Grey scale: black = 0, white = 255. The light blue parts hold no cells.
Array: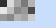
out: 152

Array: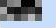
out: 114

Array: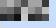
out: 41

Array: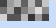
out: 209

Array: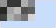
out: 66

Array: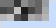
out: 181

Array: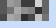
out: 73
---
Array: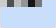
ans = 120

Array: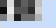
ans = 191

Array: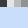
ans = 146

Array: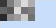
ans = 173

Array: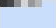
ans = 182

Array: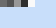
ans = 249

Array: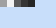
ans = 37

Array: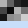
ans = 22

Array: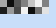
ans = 129
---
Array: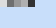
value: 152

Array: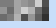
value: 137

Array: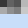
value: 98

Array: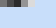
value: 44

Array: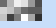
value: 224

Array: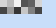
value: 84

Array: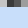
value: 59
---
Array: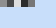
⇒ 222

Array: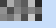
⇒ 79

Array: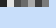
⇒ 169

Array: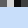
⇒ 215

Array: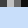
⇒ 193

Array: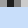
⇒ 30
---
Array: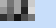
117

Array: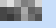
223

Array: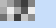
156

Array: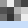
237

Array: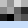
148

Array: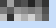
162

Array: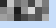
199
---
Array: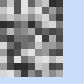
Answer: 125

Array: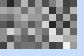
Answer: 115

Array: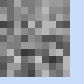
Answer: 99

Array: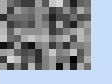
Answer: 171

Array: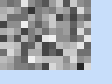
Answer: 142
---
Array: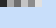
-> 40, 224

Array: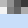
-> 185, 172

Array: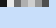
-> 23, 78

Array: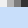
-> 240, 51

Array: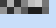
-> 61, 102

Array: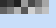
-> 45, 192

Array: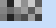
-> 145, 63
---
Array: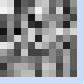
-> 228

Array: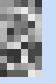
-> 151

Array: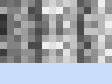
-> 105

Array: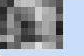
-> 83

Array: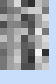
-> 105

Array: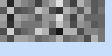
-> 163
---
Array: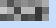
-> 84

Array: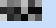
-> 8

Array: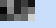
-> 119

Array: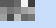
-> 188

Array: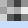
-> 91

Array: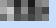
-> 70

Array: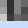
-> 60
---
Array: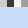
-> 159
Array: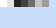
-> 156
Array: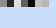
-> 181
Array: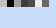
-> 105
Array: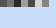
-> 132
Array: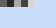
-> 214
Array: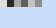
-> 141
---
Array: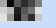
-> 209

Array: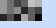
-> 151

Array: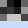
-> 43

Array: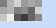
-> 168

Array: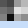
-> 113

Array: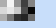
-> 216

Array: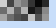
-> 109
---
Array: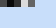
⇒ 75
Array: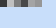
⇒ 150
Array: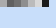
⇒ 171
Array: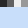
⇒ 97
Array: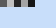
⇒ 90
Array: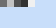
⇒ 110
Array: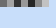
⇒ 152
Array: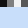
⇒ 87
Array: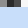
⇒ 75
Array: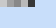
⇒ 160
